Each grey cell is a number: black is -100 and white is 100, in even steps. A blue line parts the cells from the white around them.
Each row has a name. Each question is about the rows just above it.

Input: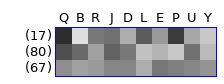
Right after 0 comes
5
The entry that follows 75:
-6
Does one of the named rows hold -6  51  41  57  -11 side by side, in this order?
yes
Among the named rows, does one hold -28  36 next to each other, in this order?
no
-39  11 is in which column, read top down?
Q
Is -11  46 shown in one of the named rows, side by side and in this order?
yes
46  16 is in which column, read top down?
Y

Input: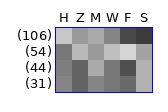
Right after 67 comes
27
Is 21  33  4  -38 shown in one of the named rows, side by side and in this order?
no
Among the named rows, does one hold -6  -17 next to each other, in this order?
yes
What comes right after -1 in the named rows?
-22
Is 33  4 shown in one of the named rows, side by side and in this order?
yes

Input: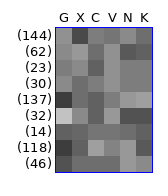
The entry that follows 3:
19
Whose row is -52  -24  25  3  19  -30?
(118)
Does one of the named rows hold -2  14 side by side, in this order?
yes
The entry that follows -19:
-8

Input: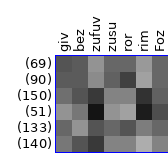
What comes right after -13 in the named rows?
-34
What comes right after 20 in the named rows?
-19
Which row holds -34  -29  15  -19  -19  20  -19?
(69)
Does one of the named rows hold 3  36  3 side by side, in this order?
yes
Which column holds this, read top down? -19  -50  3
ror
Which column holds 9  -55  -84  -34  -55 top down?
zufuv
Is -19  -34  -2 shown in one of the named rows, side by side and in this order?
yes

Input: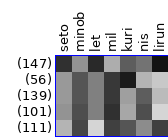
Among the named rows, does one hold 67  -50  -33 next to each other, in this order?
yes
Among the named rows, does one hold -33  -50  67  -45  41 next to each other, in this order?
no

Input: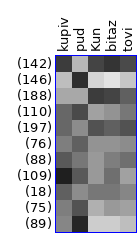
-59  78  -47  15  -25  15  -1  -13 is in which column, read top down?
bitaz
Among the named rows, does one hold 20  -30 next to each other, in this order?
no
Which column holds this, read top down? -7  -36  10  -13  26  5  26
tovi

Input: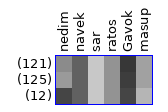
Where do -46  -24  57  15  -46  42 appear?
(12)
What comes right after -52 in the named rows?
26
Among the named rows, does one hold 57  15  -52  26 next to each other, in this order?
yes
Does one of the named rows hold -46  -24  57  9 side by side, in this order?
no
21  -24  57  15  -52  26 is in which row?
(125)

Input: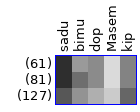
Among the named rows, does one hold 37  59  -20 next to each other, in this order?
yes
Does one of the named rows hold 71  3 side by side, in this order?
yes
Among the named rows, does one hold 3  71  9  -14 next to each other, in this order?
no

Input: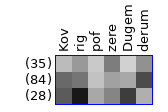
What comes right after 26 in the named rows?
32
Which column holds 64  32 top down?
Dugem
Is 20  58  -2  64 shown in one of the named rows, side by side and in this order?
yes
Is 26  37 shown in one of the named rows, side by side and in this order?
no
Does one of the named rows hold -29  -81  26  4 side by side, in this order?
no

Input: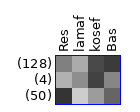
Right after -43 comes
-54
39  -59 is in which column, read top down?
Res

